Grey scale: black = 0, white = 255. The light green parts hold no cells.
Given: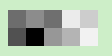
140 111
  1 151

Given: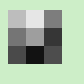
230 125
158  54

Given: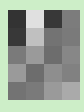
224  56
192 115

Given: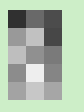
105  76
193  71

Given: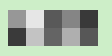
230  89
195 100

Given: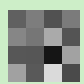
125  81
118 170

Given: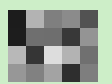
179 127
111 110
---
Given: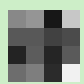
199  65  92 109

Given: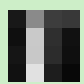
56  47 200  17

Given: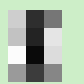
118  35 252

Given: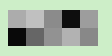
157 178

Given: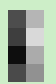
181  62

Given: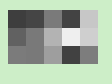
199 239 158

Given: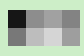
131 213

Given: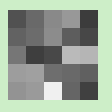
60  93  72 160 147

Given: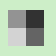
50 211
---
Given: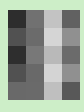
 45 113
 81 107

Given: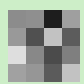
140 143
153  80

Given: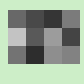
104  73
195  89

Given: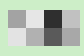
163 230
227 177

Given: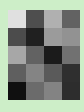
224  78
 76  32

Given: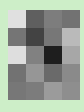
224  95
117  67

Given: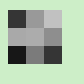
 53 153
169 172

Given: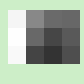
245 136
254 104
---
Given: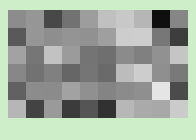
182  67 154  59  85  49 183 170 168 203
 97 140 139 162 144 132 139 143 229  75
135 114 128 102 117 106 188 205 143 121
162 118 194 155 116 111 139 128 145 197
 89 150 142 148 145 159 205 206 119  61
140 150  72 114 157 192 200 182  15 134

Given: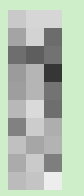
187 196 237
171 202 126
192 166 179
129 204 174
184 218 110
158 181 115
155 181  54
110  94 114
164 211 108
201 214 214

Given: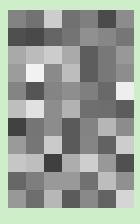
152 110 183  91 137  99 213
103 126 153 153 113 189 144
198 190  63 173 206 152  80
154 118 202  90 133  98 205
 65 117 140  90 131 182 140
190 225 141 178 111 110  92
132  85 132 142 127 105 238
156 242 138 189  93 120 141
169 187 204 170  93 120 152
 79  73 101 116 144 134 118
131 114 205 113 127  75 140

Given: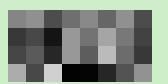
172  72 208   2   4  38  83 146
 69  90  39 152  93 187 108  56
 56  72  20 152 115 165 120  66
133 144  77 111 137 102 144  76

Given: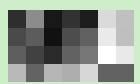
185  99 182 174 215  98  98
 94  65  42  98 119 255 233
 74  92  17  77  97 234 191
 46 140  24  50  29 218 192

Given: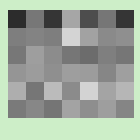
122 135 117 163 142 158 133
174 118 187 139 211 164 182
149 156 143 158 156 134 159
119 158 140 118 108 127 118
126 131 126 212 162 138 143
 44 119  53 166  77 118  53

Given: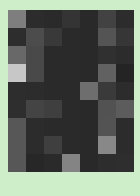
 87  39  42 132  41  45  46
 87  44  63  42  41 136  44
 87  44  42  42  41  83  44
 46  68  63  42  41  82  92
 45  44  42  42 110  58  44
199  73  42  42  41  97  36
104  73  42  42  41  48  44
 45  76  57  42  41  84  54
126  44  42  52  41  66  44

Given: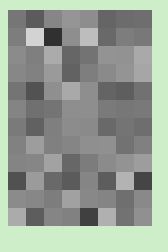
171  93 133 129  64 176 114 144
139 135 125 161 136 132 111 137
 81 155 105  91 133  93 179  69
132 134 162 103 124 139 147 157
129 157 128 133 143 144 114 128
122  97 127 140 138 105 116 110
132 112 116 142 142 122 119 121
116  82 143 169 142 100  94 113
135 129 154  98 126 138 148 166
139 127 171 102 115 147 146 169
125 211  48 142 189 105 125 120
118  91 134 149 141 101 108 110
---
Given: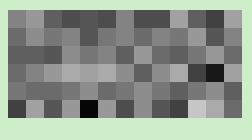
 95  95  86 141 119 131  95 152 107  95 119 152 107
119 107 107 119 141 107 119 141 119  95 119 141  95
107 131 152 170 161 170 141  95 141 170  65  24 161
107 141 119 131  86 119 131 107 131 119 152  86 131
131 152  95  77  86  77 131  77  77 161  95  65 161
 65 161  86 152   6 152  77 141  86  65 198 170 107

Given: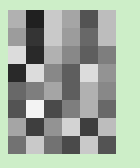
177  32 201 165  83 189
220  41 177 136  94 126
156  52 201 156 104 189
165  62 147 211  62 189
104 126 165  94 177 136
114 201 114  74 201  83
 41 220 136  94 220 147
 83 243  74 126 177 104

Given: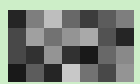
 72  49 148  49  25 104 137
 25  92  37 200 114  72 148
 37 126 190 104  60  92 126
 72 160 114 148 169  82  37

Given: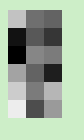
237  77 154
 18  88  54
163  99  30
194 111  99
204 123 182
  0 134 123

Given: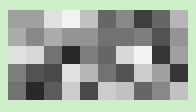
114  41  91 204  73 204 193 102 136 193
126  82  73 224 182 114  82 204 160  53
171 136 171 148 148 114 114 126  82 148
160 160 224 242 193 102 136  62 102 182
224 215 114  41 126 102 215 242  53 160

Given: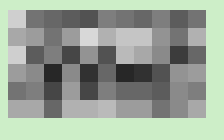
207  92 126  70 147  82 186 168 138  60 103
207 115 103  92  82 126 115 103 126  92 115
115 126  70 156  70 126 103 103  92 138 126
156 138  39 138  49 103  39  49  82 147 156
168 156 115 156 216 177 197 197 147 115 177
168 168 103 177 177 186 156 156 115 138 168

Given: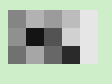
144  20  83 209 230
113 166 103  42 230
133 178 155 188 230

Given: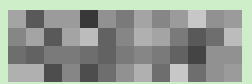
164  89 155 155  56 145 122 164 134 155 199 145 155
110  98 122 122 110  98 122 134 122  98  68 145 145
134 164  89 164 188  98 134 176 164 122  89 110 188
176 176  77 134  77 110 145 176 110 199 110 145 155
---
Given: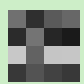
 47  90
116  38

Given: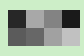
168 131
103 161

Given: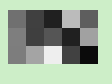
64 32
63 85

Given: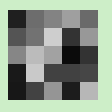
109 131
114 206

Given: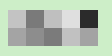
122 191
141 123

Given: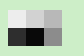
210 184
  9 140
